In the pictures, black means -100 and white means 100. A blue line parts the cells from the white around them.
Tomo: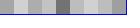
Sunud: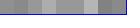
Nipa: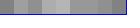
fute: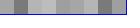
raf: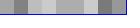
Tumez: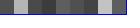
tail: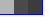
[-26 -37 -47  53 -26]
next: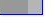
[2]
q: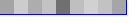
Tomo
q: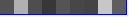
Tumez

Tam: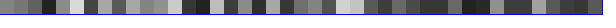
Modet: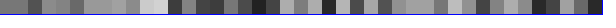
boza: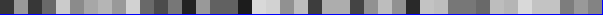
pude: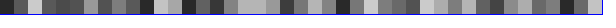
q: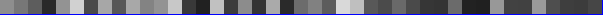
Tam
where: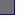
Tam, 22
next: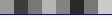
[-2]
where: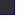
Tam, 19
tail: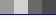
[ -7 -73  20 -24 -24 -78  70  65  14  48 -52  36  36 -47  14  48  14 -68
  53  48  -7  -7 -18  48  42  70  53  53  -2  20   3]

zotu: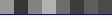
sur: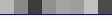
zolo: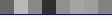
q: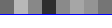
zolo
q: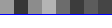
zotu
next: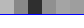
[2]
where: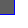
zotu, 7

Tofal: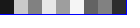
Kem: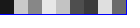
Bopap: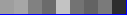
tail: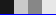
[ 53 -39 -54  75 -16]
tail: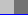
[-22  -4 -65]
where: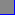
Kem, 3
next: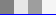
[-22]
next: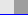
[92]

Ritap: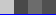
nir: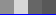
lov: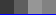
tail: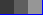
[2]
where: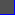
Ritap, 4

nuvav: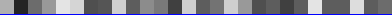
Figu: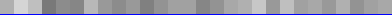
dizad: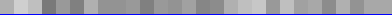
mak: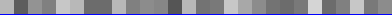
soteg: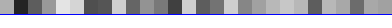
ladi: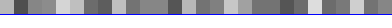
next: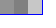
[44]
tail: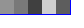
[-10  62   5  26  44  56  44 -27  44  32 -15  32  26]
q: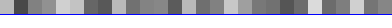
ladi
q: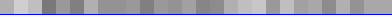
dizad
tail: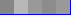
[ 0 15 26 26  5 15 32 38 56 20 50 26 32 20 38 15 26 32]
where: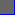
soteg, 10

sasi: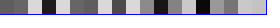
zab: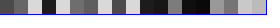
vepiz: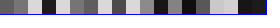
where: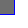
zab, 6
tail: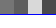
[ 70   9 -83   3 -88 -31  58  64 -83 -78]
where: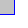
sasi, 19
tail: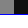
[-31  58  64 -83 -78]

